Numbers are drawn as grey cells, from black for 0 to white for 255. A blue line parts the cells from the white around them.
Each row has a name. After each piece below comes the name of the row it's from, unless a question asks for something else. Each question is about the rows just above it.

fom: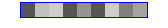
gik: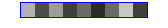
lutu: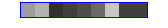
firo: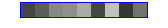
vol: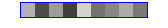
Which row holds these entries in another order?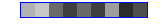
gik
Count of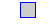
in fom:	2
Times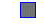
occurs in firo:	1

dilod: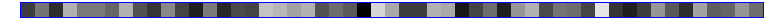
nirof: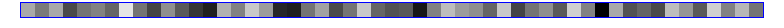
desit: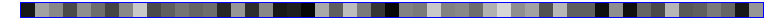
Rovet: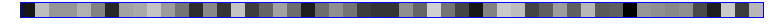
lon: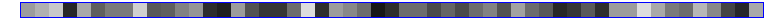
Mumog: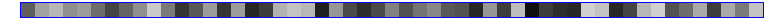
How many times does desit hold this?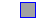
2
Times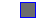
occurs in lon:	7
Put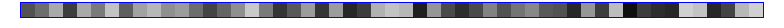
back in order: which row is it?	Mumog

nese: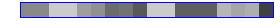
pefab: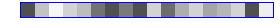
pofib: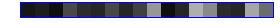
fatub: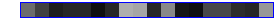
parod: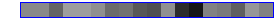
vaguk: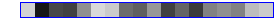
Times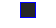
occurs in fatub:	5
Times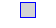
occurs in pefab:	4
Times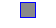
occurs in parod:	2
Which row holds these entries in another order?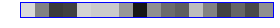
vaguk
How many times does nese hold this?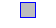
0
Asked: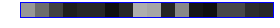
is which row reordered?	fatub

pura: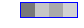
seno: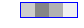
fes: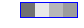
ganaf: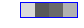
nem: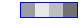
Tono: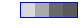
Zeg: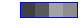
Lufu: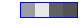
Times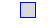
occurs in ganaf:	1
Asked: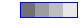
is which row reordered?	nem
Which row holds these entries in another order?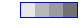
fes
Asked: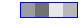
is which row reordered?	fes
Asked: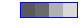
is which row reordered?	ganaf
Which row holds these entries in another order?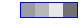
fes

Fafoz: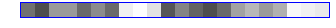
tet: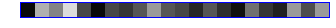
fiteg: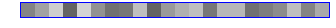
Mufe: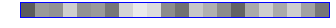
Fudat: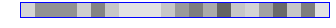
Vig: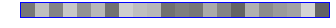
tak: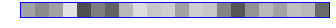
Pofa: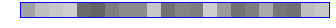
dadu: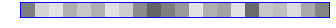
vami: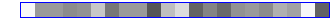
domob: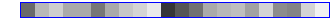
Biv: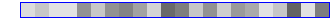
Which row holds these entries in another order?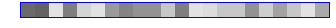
Biv
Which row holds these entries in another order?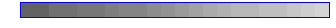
Vig
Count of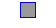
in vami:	5
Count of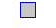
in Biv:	4
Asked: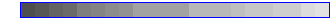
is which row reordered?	tak
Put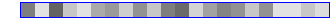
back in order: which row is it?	Biv

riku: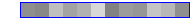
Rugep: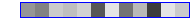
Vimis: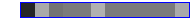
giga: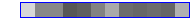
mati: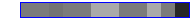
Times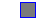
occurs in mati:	7
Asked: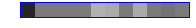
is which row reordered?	Vimis
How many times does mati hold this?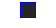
1
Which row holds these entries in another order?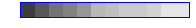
Rugep
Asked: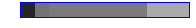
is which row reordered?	mati

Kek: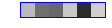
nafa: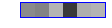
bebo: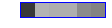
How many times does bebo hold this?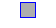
2
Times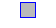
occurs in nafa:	0
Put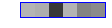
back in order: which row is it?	nafa

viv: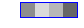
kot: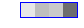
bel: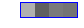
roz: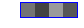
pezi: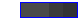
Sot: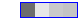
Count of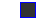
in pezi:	1
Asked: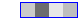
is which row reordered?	kot

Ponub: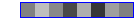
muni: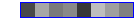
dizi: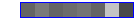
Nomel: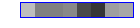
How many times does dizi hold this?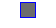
1
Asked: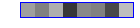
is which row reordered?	Ponub
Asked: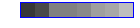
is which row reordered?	Nomel
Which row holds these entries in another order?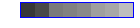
muni
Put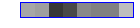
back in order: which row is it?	Nomel
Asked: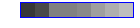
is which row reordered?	Ponub

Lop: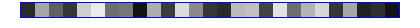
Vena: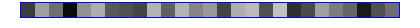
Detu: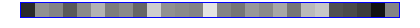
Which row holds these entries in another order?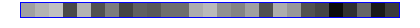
Vena
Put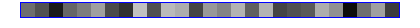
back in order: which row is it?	Vena
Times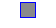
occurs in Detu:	4
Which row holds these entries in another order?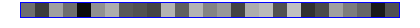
Vena
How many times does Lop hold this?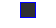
1
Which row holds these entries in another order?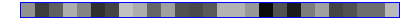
Vena

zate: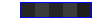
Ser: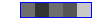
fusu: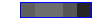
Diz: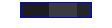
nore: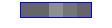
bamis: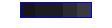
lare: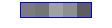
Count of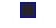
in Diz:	1
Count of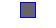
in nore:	3
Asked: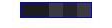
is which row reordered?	Diz
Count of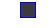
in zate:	2
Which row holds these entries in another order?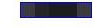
Diz
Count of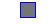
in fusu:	0

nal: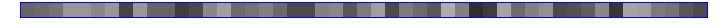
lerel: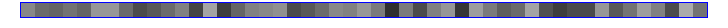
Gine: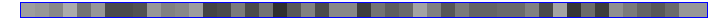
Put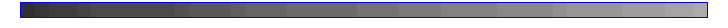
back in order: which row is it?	nal
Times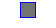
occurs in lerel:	3
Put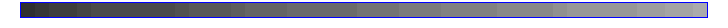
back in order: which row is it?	Gine
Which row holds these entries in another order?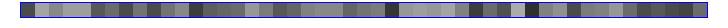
nal
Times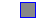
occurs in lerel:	3
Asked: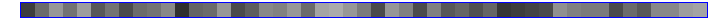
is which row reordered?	Gine
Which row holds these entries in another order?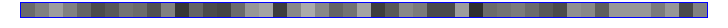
Gine

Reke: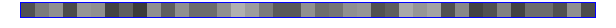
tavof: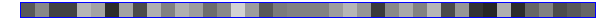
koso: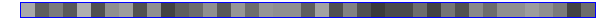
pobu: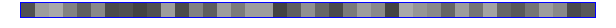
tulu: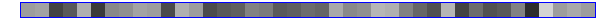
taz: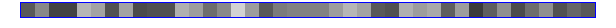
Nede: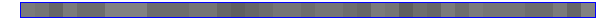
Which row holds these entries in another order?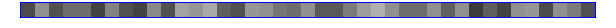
Reke
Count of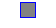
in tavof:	6
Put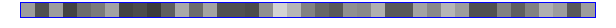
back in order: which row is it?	taz
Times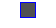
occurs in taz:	5
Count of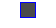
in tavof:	3

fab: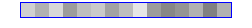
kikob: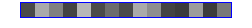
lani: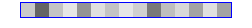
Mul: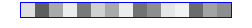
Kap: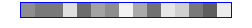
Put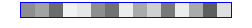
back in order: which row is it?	Mul
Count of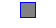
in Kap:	0

